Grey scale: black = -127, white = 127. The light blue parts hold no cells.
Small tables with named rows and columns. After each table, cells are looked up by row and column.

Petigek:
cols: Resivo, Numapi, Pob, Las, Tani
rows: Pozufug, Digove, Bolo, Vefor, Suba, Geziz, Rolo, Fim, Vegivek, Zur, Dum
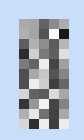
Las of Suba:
-58
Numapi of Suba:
-27
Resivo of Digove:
47
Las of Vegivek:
-58
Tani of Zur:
41
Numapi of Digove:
37
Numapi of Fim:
-28
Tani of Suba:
32
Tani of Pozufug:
44
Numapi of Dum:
-80
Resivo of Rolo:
-48
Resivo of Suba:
-4
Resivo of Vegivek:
-74
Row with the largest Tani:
Dum

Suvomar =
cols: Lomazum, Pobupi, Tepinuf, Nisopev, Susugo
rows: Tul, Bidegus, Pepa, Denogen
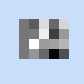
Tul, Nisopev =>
-23
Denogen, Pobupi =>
21
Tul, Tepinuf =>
91
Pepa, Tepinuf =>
27
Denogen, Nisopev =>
-120
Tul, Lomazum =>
-8
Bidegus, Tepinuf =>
110
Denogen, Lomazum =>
-8
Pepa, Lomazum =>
-7
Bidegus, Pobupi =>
-5
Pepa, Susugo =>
53
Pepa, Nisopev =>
33
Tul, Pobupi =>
-36
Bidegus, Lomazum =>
-9

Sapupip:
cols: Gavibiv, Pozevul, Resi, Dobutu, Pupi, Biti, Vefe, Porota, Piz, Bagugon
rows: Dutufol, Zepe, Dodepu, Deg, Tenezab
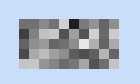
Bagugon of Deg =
-27
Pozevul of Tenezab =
71
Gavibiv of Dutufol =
-15
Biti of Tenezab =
-8
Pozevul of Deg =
41
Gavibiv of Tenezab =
68
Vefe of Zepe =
-43
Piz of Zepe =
-21
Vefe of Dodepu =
103
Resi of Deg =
61
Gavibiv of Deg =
-53
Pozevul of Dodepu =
14
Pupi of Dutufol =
80
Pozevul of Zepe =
1
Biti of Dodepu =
13
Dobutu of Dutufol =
-12
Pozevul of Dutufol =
-14
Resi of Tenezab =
20

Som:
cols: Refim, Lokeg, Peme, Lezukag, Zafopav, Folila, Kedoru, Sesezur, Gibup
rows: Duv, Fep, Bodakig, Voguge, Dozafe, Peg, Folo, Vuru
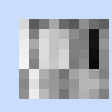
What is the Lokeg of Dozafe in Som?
2
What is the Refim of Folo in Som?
8
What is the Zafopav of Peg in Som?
-10
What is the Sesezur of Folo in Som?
54
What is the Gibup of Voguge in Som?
10
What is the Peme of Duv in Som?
-8
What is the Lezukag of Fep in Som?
68
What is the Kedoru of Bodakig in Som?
-2
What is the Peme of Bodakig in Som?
93
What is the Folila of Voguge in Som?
0
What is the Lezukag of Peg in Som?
22
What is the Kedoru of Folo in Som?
55
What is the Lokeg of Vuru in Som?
108
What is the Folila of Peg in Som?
35
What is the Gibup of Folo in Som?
27
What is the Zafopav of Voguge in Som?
85
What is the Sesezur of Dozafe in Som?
-118
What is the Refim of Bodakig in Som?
108
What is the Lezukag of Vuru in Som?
27

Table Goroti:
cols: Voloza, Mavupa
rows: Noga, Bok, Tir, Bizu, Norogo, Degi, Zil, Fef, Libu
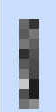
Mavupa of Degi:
-56
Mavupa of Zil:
-96
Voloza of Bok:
-36
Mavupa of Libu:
11
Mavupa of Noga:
-75
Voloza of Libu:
-13
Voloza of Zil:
72
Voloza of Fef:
-48
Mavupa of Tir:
-32
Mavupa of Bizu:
-45
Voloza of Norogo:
-37
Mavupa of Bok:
-8
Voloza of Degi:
-6
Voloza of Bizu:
-79
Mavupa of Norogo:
-52
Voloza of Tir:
-7
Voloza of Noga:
-22
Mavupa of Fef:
-97
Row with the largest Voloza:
Zil

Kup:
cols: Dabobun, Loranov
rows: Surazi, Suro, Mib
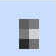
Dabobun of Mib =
-83
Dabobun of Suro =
-5
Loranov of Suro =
80
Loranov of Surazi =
-4
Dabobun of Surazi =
-33
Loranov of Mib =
-12
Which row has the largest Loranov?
Suro

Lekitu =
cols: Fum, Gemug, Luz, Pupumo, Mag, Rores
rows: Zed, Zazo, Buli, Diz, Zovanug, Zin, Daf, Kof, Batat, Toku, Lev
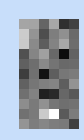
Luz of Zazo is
-49
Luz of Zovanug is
9
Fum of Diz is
-46
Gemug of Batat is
-5
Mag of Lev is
-5
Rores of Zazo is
-21
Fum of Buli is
74
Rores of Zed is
-62
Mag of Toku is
-37
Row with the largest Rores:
Daf

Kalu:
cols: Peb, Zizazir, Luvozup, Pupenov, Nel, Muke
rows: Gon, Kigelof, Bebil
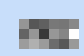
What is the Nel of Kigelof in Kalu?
5
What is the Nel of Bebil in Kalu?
-39
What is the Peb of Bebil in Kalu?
28
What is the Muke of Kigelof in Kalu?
126
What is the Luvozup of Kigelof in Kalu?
-70
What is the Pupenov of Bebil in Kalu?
-19
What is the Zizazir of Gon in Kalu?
-40
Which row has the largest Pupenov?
Kigelof

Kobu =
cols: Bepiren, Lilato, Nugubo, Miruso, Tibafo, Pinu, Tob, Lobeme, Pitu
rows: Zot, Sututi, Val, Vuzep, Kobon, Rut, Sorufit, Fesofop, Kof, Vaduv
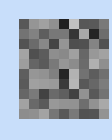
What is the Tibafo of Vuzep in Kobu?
9
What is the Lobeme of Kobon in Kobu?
48
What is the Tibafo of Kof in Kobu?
19
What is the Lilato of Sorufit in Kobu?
32
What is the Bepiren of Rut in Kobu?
-33
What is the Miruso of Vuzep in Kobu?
14
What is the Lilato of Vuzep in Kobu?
-47
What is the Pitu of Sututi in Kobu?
-18
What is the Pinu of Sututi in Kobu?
-74
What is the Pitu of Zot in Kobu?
-6
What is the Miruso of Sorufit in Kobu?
26
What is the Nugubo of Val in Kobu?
8
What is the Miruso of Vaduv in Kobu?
-9
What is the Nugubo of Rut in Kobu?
18
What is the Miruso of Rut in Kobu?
0
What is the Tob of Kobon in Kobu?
-20
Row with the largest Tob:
Sututi

